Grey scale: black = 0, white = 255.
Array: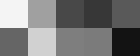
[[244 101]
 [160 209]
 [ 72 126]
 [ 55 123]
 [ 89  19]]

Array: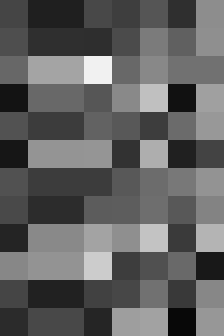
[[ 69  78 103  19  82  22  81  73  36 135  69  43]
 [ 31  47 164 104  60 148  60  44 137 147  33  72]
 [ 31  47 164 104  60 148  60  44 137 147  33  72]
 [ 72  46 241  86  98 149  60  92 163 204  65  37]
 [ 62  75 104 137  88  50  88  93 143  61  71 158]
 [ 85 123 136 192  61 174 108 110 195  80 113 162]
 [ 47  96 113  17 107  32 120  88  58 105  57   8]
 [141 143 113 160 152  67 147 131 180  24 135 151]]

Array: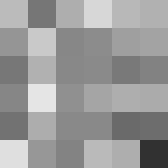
[[187 149 119 134 114 223]
 [118 201 177 229 173 151]
 [174 135 136 144 137 131]
 [215 140 138 165 137 186]
 [184 159 121 174 106 174]
 [177 163 130 171 109  49]]

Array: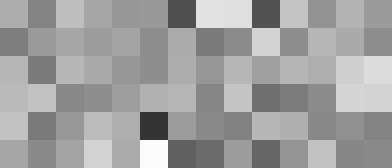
[[173 126 182 186 194 166]
 [131 154 123 193 122 138]
 [190 166 183 136 152 163]
 [166 156 170 142 188 211]
 [151 164 151 158 174 171]
 [153 142 142 176  52 251]
 [ 79 171 173 182 156  97]
 [226 122 150 134 138 108]
 [223 139 183 196 130 156]
 [ 82 211 160 111 183 102]
 [196 141 181 124 175 148]
 [147 182 174 140 136 193]
 [179 170 207 213 144 134]
 [155 141 220 210 131 138]]

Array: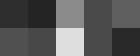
[[ 46  80]
 [ 36  72]
 [139 222]
 [ 74  74]
 [ 95  41]]

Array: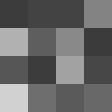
[[ 60 177  86 209]
 [ 67  94  60 110]
 [ 67 137 162  90]
 [131  59  71 104]]
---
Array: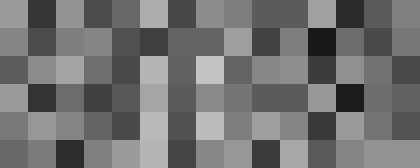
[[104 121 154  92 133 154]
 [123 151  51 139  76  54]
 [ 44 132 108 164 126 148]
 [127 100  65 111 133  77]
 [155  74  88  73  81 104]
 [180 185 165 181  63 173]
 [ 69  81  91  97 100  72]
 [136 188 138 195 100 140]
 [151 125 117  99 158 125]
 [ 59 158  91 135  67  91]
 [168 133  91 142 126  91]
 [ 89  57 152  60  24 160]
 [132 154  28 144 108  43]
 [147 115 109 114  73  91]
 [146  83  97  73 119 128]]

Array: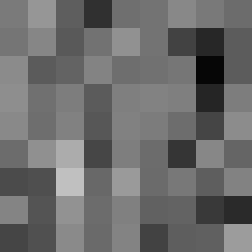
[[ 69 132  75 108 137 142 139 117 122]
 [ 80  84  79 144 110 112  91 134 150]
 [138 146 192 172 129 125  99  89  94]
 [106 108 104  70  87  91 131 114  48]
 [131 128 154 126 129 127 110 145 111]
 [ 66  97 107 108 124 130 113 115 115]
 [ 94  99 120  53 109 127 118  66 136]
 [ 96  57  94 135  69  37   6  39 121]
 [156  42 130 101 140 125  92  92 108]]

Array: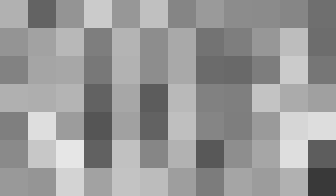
[[153 138 127 176 130 148 177]
 [149 199 222 174 165 162  99]
 [211 230 156 180 167 184 148]
 [162  97  85  98 120 126 203]
 [195 193 161 167 178 180 151]
 [188 134  98  92 141 141 192]
 [158 178 191 185 169 169 133]
 [124  88 133 129 107 115 154]
 [165 142 126 127 105 126 140]
 [156 166 154 195 125 151 139]
 [177 222 214 171 203 189 134]
 [ 57  93 221 160 118 109 111]]

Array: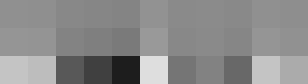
[[196 149 144]
 [189 148 143]
 [ 88 131 136]
 [ 64 127 134]
 [ 29 122 132]
 [222 153 146]
 [117 136 138]
 [130 138 139]
 [104 134 137]
 [196 149 144]
 [171 145 142]]

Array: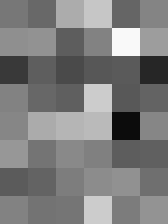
[[130  91 151 134 130  57 143 119]
 [115  99 116 171 103  94 146 104]
 [117 125 137 181  95  74  93 172]
 [204 140 128 186 204  87 130 198]
 [124 145  93  12  88  90 249 101]
 [147 111  96 134  99  38 157 132]]

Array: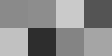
[[193 138]
 [ 45 141]
 [132 202]
 [165  84]]
